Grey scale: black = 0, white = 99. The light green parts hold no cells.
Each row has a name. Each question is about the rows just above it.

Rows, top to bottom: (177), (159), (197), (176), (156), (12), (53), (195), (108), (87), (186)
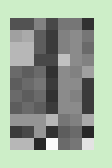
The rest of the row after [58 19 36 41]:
[15]
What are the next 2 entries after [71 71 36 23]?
[50 54]
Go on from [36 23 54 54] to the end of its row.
[23]
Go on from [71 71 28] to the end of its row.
[28 75 54 50]

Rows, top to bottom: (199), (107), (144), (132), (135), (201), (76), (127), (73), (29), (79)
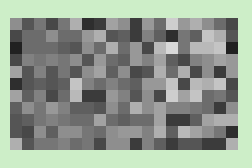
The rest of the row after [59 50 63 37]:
[28 50 55 63 59]
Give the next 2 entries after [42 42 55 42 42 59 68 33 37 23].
[50 37]
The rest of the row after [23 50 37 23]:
[33 33 23 23 68]

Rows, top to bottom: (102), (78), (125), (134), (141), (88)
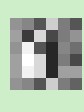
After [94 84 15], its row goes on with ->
[62 62]
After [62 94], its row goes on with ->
[84 15 62 62]
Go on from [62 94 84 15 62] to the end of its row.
[62]
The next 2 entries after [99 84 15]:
[48 28]
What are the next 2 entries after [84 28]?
[48 57]
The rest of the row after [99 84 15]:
[48 28]

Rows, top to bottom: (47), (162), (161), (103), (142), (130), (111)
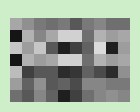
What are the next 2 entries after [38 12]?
[25 43]
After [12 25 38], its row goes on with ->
[85 12 61]

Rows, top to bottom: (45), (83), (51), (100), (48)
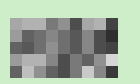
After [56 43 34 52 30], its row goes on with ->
[26]
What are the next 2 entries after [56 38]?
[30 47]
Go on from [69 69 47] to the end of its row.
[56 30 65 69 26]

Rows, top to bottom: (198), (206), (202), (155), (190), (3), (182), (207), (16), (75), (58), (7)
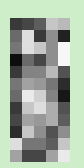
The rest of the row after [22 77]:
[86 67 32]
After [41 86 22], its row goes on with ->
[55 13]
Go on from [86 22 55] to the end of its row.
[13]
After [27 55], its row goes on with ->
[96]
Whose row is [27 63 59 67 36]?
(16)
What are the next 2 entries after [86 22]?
[55 13]

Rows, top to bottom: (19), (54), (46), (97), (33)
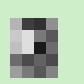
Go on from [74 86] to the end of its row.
[10 42]
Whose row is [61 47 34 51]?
(33)

